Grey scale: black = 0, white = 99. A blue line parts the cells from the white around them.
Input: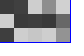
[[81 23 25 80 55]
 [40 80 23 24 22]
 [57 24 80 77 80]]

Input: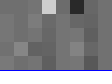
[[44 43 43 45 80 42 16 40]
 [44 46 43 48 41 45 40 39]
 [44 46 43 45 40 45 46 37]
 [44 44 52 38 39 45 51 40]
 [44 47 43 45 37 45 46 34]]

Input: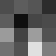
[[17 30 36 33]
 [29 36  6 27]
 [32 60 26 61]
 [49 44 32 87]]

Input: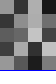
[[ 9 59 20 68]
 [43 21 55 67]
 [26 36 40 76]
 [75 24 66 19]
 [48 59 34 11]]

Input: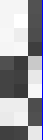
[[32 95 95]
 [31 95 99]
 [30 96 92]
 [24 95 96]
 [78 31 23]
 [90 26 25]
 [96 26 22]
 [30 92 92]
 [31 91 94]
 [90 25 26]]

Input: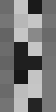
[[42 42 76 10]
 [45 46 71 77]
 [41 39 77 53]
 [44 42 12 77]
 [45 39 12 12]
 [47 44  9 76]
 [47 41 73 77]
 [47 45 74 14]]

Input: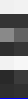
[[94 93]
 [20 20]
 [38 53]
 [21 18]
 [96 94]
 [23 16]
 [19 18]]

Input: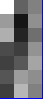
[[50 99 38]
 [56 60  8]
 [43 68 14]
 [57 29 24]
 [64 25 34]
 [55 33 61]
 [50 24 71]]
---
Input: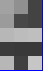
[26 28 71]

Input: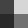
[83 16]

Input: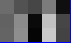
[ 6 75  2]

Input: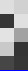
[81 21]

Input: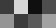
[30 35]

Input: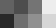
[92 56]
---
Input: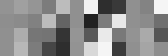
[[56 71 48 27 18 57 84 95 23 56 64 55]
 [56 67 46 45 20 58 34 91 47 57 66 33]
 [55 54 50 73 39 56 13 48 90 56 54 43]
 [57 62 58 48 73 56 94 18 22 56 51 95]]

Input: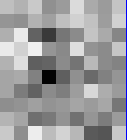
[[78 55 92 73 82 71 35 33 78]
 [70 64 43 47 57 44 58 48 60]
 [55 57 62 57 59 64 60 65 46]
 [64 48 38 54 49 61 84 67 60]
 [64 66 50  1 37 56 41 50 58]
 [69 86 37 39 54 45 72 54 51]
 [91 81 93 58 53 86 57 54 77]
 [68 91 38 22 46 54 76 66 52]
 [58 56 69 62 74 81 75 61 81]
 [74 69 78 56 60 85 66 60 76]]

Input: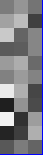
[[34 48 39]
 [14 24 68]
 [94 19 61]
 [12 57 29]
 [91 68 27]
 [50 60 51]
 [60 67 41]
 [35 36 52]
 [78 39 52]
 [63 73 25]
 [48 58 45]]

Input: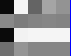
[[43 58 52 52 52]
 [ 4 94 95 95 95]
 [53 48 51 52 51]
 [ 4 95 39 64 57]]

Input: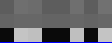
[[ 4 76 74  4  4 74  4 76]
 [39 40 40 39 39 40 39 40]
 [36 43 42 36 36 43 36 44]]

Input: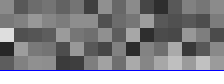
[[36 50 56 55 23 24 49 63 43 66 52 65 74 60 75 60]
 [15 61 47 45 30 59 34 27 50 17 51 43 66 22 34 53]
 [86 31 33 36 60 46 43 56 36 65 18 29 28 59 49 29]
 [47 50 59 52 48 55 55 31 42 46 61 34 31 34 30 48]
 [54 34 42 45 38 45 25 56 40 54 27 18 34 50 46 54]]
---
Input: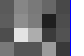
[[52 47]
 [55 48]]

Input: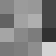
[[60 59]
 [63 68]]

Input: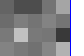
[[30 30]
 [49 45]]

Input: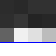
[[16 19]
 [21 14]]

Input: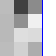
[[25 54]
 [56 93]]

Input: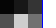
[[ 9 20]
 [80 44]]

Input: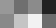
[[43 54]
 [76 94]]

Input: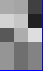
[[64 25]
 [77 13]]
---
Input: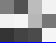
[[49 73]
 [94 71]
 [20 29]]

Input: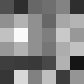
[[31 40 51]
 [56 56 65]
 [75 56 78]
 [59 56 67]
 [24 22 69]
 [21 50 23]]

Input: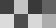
[[25 22]
 [85 84]]

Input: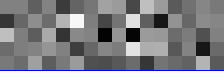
[[50 37 23 46 60 74 35 52]
 [21 55 70 49 45 37 57 54]
 [74 36 20 51 58 60 42 31]
 [42 51 50 40 48 67 34  9]
 [47 62 47 31 34 21 41 70]]

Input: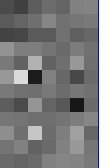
[[29 36 39 51]
 [35 43 44 47]
 [26 35 44 40]
 [57 49 41 44]
 [47 69 43 43]
 [59 11 40 41]
 [47 43 42 44]
 [36 58 34 41]
 [46 43 45 52]
 [55 77 49 40]
 [45 38 50 46]
 [41 41 52 47]]

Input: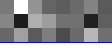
[[47 57 36 51]
 [52 68 44 13]
 [40 35 29 71]]
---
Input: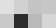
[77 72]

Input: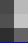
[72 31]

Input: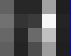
[12 96 41 14]

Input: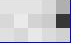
[68 79 90]

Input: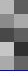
[36 54]

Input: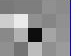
[54 52  5 45]

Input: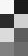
[11 17]
